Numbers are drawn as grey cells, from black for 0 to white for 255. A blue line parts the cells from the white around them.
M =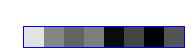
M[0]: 227
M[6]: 1
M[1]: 133
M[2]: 99

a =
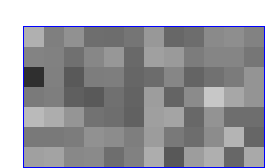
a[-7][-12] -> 176
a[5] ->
[121, 121, 124, 145, 140, 126, 156, 121, 109, 140, 180, 102]
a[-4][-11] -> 126
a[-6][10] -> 133
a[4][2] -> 149
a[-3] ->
[186, 173, 149, 114, 110, 97, 159, 164, 104, 147, 110, 110]
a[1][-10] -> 112
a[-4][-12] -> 122
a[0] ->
[176, 127, 145, 110, 109, 117, 152, 103, 109, 138, 142, 130]
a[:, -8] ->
[109, 151, 126, 112, 110, 140, 110]
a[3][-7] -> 99
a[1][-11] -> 129
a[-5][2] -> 89
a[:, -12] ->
[176, 131, 47, 122, 186, 121, 160]
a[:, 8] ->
[109, 124, 100, 139, 104, 109, 157]
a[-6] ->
[131, 129, 112, 135, 151, 105, 160, 154, 124, 133, 133, 118]

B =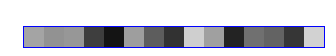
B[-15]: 164
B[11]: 112
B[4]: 20
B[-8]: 50
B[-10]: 158

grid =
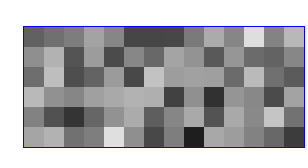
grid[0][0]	97
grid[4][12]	197
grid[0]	[97, 112, 125, 163, 134, 70, 70, 71, 122, 171, 134, 222, 131, 184]
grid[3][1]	145
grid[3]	[185, 145, 134, 160, 169, 178, 175, 65, 144, 49, 149, 136, 75, 163]
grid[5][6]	72
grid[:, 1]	[112, 178, 190, 145, 81, 178]
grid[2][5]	72
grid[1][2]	84
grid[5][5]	143
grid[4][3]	102
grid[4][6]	94
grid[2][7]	157
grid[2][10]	107
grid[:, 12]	[131, 99, 112, 75, 197, 104]
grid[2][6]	194
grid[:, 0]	[97, 143, 110, 185, 130, 165]
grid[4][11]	137
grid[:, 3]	[163, 156, 99, 160, 102, 126]

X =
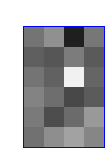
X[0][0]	116
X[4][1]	77
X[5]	[113, 142, 162, 134]
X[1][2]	124
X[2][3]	101
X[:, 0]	[116, 95, 116, 131, 122, 113]

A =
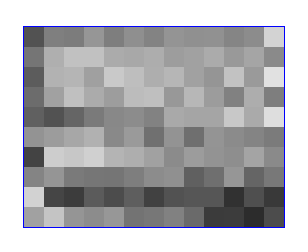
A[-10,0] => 82
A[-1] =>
[161, 196, 149, 140, 151, 115, 119, 129, 106, 59, 60, 44, 76]
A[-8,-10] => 160
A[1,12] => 138
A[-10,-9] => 126
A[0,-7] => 131
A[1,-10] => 193
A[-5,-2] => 132
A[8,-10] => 91
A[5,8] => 111
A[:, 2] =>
[124, 193, 181, 192, 101, 167, 199, 122, 60, 149]
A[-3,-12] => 149
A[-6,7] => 169
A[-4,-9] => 180
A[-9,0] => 117
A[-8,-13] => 92
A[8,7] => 82
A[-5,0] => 147
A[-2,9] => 86
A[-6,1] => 82
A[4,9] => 165
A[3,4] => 157
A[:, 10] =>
[133, 153, 194, 129, 200, 139, 142, 150, 49, 60]
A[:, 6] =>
[131, 173, 174, 191, 130, 112, 161, 140, 65, 119]
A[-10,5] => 143
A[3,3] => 171
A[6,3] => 208

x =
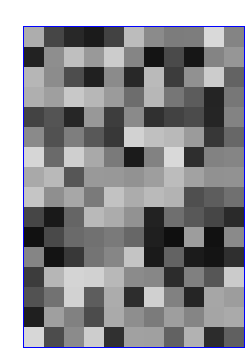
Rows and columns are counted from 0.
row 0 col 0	173
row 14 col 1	159
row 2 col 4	139
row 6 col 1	106
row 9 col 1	25
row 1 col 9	132
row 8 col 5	172
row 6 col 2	207
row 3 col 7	118
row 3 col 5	109
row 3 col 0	175
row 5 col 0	138
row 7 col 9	145
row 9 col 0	70
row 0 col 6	139
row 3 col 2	200
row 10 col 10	138
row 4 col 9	37
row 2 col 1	140
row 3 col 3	183
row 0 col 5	188
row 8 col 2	167
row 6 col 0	214
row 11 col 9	20
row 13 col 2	210
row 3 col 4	155
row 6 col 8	46
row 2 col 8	145
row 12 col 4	184
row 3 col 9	36
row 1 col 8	22
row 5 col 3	88
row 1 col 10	150
